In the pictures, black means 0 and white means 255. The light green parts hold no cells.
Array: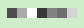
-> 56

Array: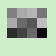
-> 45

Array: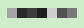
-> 31

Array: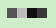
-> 86

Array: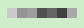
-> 81

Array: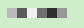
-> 239

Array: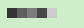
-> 94
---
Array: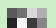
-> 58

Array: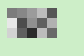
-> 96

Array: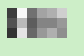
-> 132

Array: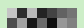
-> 151

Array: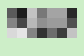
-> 155

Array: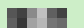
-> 117

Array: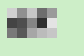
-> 46

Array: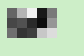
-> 12

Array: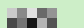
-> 180
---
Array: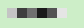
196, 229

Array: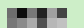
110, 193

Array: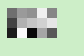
111, 88

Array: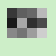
56, 206

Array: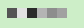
84, 161

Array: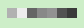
177, 58

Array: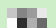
198, 105

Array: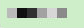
186, 138

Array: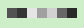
82, 41
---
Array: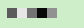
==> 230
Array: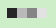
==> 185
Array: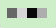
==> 214
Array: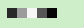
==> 155
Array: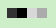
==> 0
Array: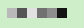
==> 85
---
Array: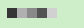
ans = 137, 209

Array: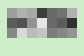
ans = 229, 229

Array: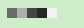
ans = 69, 242

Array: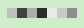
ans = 44, 235

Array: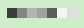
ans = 160, 244

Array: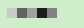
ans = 161, 202

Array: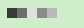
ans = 225, 225

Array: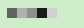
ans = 143, 208
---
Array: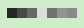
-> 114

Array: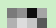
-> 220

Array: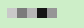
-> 182

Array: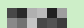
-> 72

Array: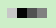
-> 3

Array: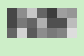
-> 121
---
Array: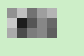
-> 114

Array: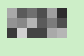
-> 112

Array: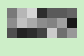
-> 214

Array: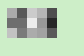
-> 203

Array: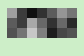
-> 17

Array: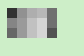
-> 174

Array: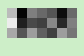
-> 127

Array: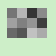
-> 52
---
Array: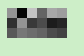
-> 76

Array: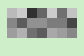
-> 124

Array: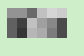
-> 159

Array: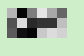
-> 52

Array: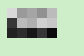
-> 175

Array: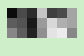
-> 216

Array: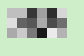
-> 170

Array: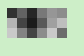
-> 89

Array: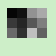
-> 37

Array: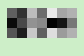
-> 2
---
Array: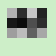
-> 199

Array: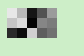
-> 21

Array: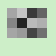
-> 58

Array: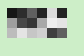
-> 96

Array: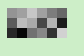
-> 198

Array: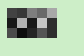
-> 126

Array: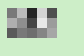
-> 37

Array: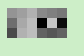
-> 177

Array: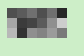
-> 112

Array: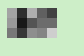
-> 174
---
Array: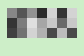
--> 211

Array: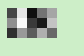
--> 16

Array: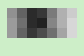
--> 122

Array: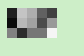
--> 174

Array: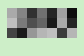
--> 37

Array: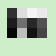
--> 221
